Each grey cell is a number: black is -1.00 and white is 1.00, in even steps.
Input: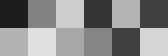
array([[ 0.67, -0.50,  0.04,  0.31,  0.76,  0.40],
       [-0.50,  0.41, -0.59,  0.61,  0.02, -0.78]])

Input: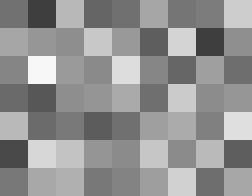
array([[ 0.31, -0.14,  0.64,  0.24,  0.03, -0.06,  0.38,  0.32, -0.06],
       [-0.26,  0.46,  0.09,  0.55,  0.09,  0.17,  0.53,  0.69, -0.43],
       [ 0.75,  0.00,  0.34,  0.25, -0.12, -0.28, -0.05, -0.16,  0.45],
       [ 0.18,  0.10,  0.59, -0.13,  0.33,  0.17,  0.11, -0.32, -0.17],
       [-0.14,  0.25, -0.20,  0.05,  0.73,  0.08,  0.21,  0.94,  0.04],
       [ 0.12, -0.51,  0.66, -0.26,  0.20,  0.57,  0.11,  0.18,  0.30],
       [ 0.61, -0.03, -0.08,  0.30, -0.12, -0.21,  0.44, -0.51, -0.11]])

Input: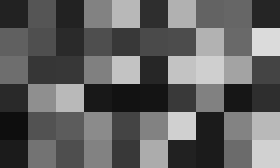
array([[ 0.64, -0.16, -0.79, -0.74,  0.35, -0.56,  0.02, -0.39, -0.10,
        -0.79],
       [ 0.45,  0.03, -0.79,  0.63,  0.02, -0.47,  0.09, -0.28, -0.36,
        -0.89],
       [-0.64, -0.83,  0.01, -0.55, -0.84, -0.86, -0.81,  0.45,  0.12,
        -0.68],
       [-0.47,  0.28,  0.62,  0.53, -0.70,  0.53,  0.00, -0.57, -0.58,
        -0.14],
       [ 0.72, -0.18,  0.40, -0.40, -0.42, -0.56, -0.39, -0.67, -0.38,
        -0.25],
       [-0.71, -0.20, -0.22,  0.39, -0.64,  0.44,  0.02, -0.73, -0.33,
        -0.73]])

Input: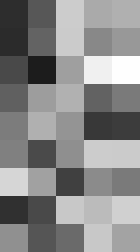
array([[ 0.28,  0.57, -0.17, -0.33,  0.13],
       [ 0.63,  0.47,  0.57, -0.43, -0.62],
       [-0.04,  0.09, -0.50,  0.26,  0.68],
       [ 0.59,  0.60,  0.12, -0.42,  0.00],
       [-0.53, -0.56,  0.16,  0.38, -0.03],
       [-0.04, -0.23,  0.39,  0.23, -0.25],
       [ 0.99,  0.88,  0.25, -0.78, -0.43],
       [ 0.19,  0.07,  0.59, -0.22, -0.66],
       [ 0.38,  0.33,  0.60, -0.32, -0.65]])

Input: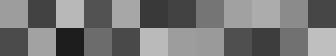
array([[ 0.50, -0.11, -0.52, -0.38,  0.21,  0.23,  0.46, -0.43, -0.15,
        -0.77,  0.27, -0.41],
       [-0.45,  0.09,  0.35,  0.26, -0.08, -0.48, -0.55,  0.31, -0.36,
         0.44, -0.48,  0.23]])

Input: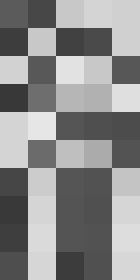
array([[ 0.69, -0.37, -0.53,  0.68, -0.39],
       [ 0.73, -0.36, -0.34,  0.71, -0.51],
       [ 0.68, -0.37, -0.34,  0.67, -0.55],
       [ 0.54, -0.36, -0.33,  0.60, -0.45],
       [-0.35,  0.34,  0.50, -0.16,  0.66],
       [-0.40, -0.38, -0.33,  0.80,  0.66],
       [ 0.75,  0.39,  0.43, -0.14, -0.56],
       [-0.32,  0.57,  0.77, -0.31,  0.65],
       [ 0.63, -0.42, -0.49,  0.57, -0.52],
       [ 0.63,  0.66,  0.57, -0.44, -0.29]])

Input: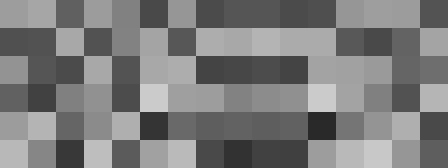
array([[-0.26,  0.18,  0.57,  0.45,  0.23, -0.50, -0.49, -0.61, -0.43,
         0.46,  0.26, -0.29,  0.49, -0.56,  0.05,  0.44],
       [-0.43,  0.37,  0.16, -0.08, -0.68, -0.24, -0.26, -0.23, -0.26,
        -0.18, -0.59,  0.37,  0.09, -0.21,  0.41,  0.22],
       [ 0.42, -0.36,  0.00,  0.28,  0.59,  0.13,  0.10,  0.02,  0.23,
         0.25,  0.59, -0.40,  0.14,  0.00, -0.49, -0.24],
       [-0.14, -0.21,  0.21,  0.26,  0.28, -0.47, -0.40, -0.44, -0.47,
         0.36,  0.32, -0.35,  0.32, -0.41, -0.33,  0.15],
       [ 0.29, -0.22, -0.43, -0.31,  0.34,  0.34,  0.41,  0.32,  0.36,
        -0.32,  0.29,  0.02, -0.36,  0.32, -0.36, -0.37],
       [-0.35,  0.22,  0.24,  0.18, -0.38, -0.41, -0.33, -0.33, -0.41,
         0.18, -0.43,  0.01,  0.22, -0.25,  0.30,  0.23]])

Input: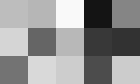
array([[ 0.60, -0.40,  0.61,  0.70, -0.10],
       [-0.61, -0.56,  0.44, -0.21,  0.67],
       [ 0.04, -0.84,  0.95,  0.43,  0.48]])

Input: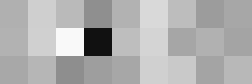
array([[ 0.44,  0.29,  0.58,  0.63,  0.31,  0.24,  0.11,  0.43,  0.32],
       [ 0.29,  0.39,  0.30,  0.66,  0.49, -0.87,  0.95,  0.63,  0.40],
       [ 0.31,  0.22,  0.48,  0.70,  0.40,  0.12,  0.46,  0.62,  0.38]])
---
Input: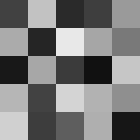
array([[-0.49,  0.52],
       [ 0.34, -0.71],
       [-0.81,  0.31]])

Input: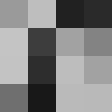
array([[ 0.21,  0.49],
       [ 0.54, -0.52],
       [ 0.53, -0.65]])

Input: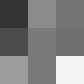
array([[-0.59,  0.09],
       [-0.40, -0.04],
       [ 0.22, -0.06]])

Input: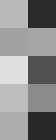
array([[ 0.44, -0.67],
       [ 0.26,  0.30],
       [ 0.74, -0.37]])

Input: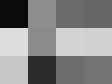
array([[-0.91,  0.12],
       [ 0.73,  0.09],
       [ 0.55, -0.66]])

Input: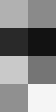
array([[ 0.39,  0.08],
       [-0.68, -0.86],
       [ 0.58, -0.08]])

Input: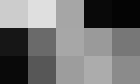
array([[ 0.60,  0.75],
       [-0.83, -0.17],
       [-0.93, -0.32]])
